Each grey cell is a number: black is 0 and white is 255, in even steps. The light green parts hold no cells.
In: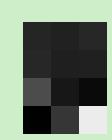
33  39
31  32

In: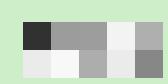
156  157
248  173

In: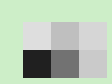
191  214
114  202

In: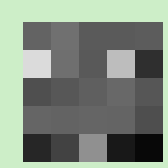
112  90
111  89

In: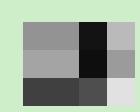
147  19
164  14

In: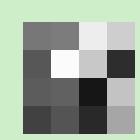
124  237
251  200

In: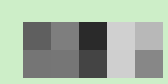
126  42
118  68

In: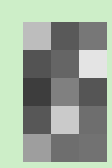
89  119
101  228
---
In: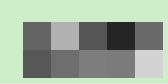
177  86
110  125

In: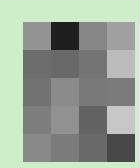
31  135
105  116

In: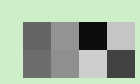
147  12
143  206

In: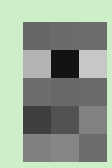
107  108
19  199

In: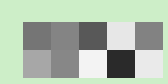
132  88
135  243

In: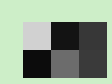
19  55
108  58
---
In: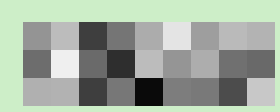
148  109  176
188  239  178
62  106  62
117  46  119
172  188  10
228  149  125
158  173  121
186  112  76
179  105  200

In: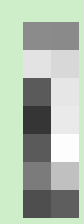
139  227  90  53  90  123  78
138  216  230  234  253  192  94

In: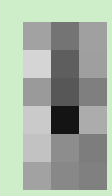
162  213  154  202  194  162
116  94  87  20  141  136
160  159  127  172  125  128

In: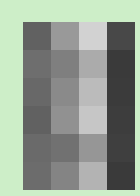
97  110  104  97  106  108
153  127  138  145  113  132
210  171  187  198  150  179
72  58  59  61  63  58

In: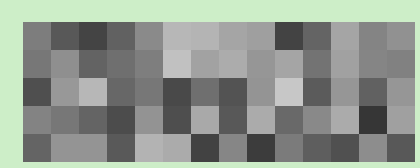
125  119  79  131  100
88  143  152  119  148
68  99  183  100  148
97  111  103  76  89
138  126  119  147  179
183  193  73  78  171
180  162  111  169  66
165  172  83  88  134
159  150  148  171  60
67  165  199  105  123
100  115  91  137  94
165  161  150  171  80
132  133  97  54  141
145  129  150  160  88

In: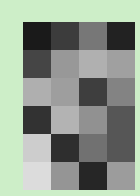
26  69  175  50  205  220
60  152  158  179  46  149
119  176  62  145  113  38
34  160  131  86  86  156

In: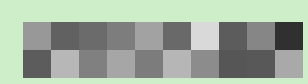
152  92
97  183
107  128
125  166
162  124
105  182
217  140
92  86
134  88
48  169

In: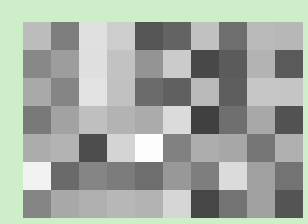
188  136  169  121  172  242  133
125  157  133  162  179  106  168
224  223  227  191  77  133  175
205  194  193  179  212  124  183
85  148  107  171  253  110  179
99  203  96  219  129  152  214
193  72  185  64  173  126  70
110  91  94  111  167  219  115
186  179  198  168  118  160  161
183  90  197  82  176  115  84

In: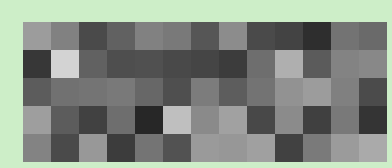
156  55  92  158  131
129  211  113  92  74
74  97  116  65  152
97  78  121  110  60
129  80  103  39  116
121  73  79  191  82
86  69  124  138  154
140  60  93  161  151
74  110  115  72  160
67  175  146  139  65
46  91  156  64  122
115  131  128  121  155
106  136  75  52  170
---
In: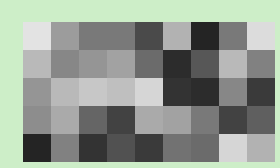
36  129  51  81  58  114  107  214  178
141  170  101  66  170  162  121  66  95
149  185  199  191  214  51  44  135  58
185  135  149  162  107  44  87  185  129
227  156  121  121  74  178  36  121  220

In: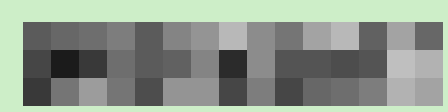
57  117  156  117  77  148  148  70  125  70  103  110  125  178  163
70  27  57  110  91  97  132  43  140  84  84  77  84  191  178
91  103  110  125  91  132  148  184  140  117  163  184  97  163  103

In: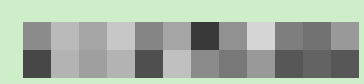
71  179  159  179  79  192  139  120  153  87  99  87
139  186  165  199  133  165  57  145  213  126  114  153

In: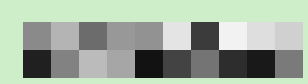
32  130  187  166  18  67  116  45  25  122
138  180  108  152  146  228  59  242  222  208

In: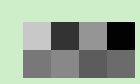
120  136  92  107
200  51  149  2

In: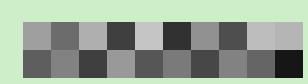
94  130  63  153  86  122  71  130  101  22
159  108  175  63  197  49  145  78  189  181
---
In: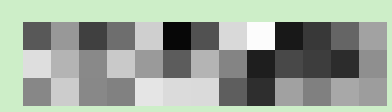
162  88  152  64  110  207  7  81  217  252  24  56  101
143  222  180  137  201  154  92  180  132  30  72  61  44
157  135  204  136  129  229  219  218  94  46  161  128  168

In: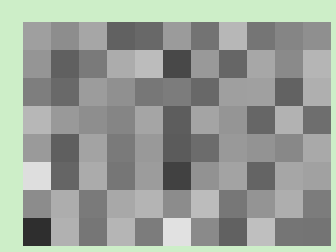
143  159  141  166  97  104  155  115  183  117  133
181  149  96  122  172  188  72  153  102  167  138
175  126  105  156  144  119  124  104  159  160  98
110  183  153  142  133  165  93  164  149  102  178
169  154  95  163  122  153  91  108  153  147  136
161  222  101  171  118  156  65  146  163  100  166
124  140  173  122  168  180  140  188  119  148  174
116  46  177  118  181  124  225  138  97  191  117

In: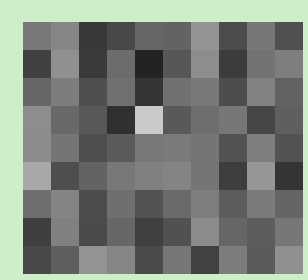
80  121  133  57  72  102  99  148  76  119
126  65  144  58  108  35  87  141  60  115
98  102  125  78  112  53  113  121  77  130
95  141  105  88  48  202  89  110  119  70
83  140  117  78  91  120  122  117  82  126
53  168  78  99  120  128  132  117  62  150
101  110  132  76  111  83  106  126  92  123
119  63  128  75  103  64  81  139  102  93
143  72  94  147  134  75  118  66  125  91

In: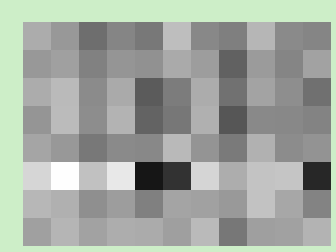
133  172  152  110  133  120  190  136  127  182  138
162  152  160  129  149  145  170  157  97  155  133
112  172  186  139  170  91  124  172  113  163  142
131  149  187  141  179  99  119  176  86  137  136
147  165  152  120  138  136  185  148  122  177  140
39  214  254  193  232  22  50  213  173  195  197
131  183  176  143  157  128  164  161  153  194  167
179  160  181  162  173  171  159  186  119  159  161

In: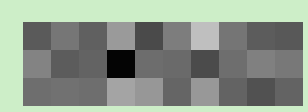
88  90  118  96  154  74  125  191  117  92
120  131  92  99  4  109  106  75  110  128
99  110  113  110  164  151  101  152  99  81

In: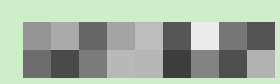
84  149  170  102  164  188  86  235  118
178  109  74  123  185  182  61  131  78
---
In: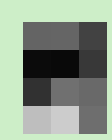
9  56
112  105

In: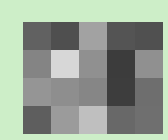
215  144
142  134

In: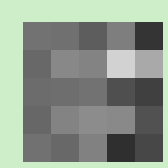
136  131
110  114

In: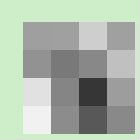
121  136
133  54

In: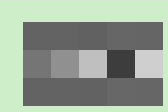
144  191
99  98

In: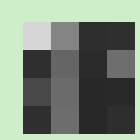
101  43
107  40

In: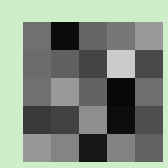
96  68
153  99
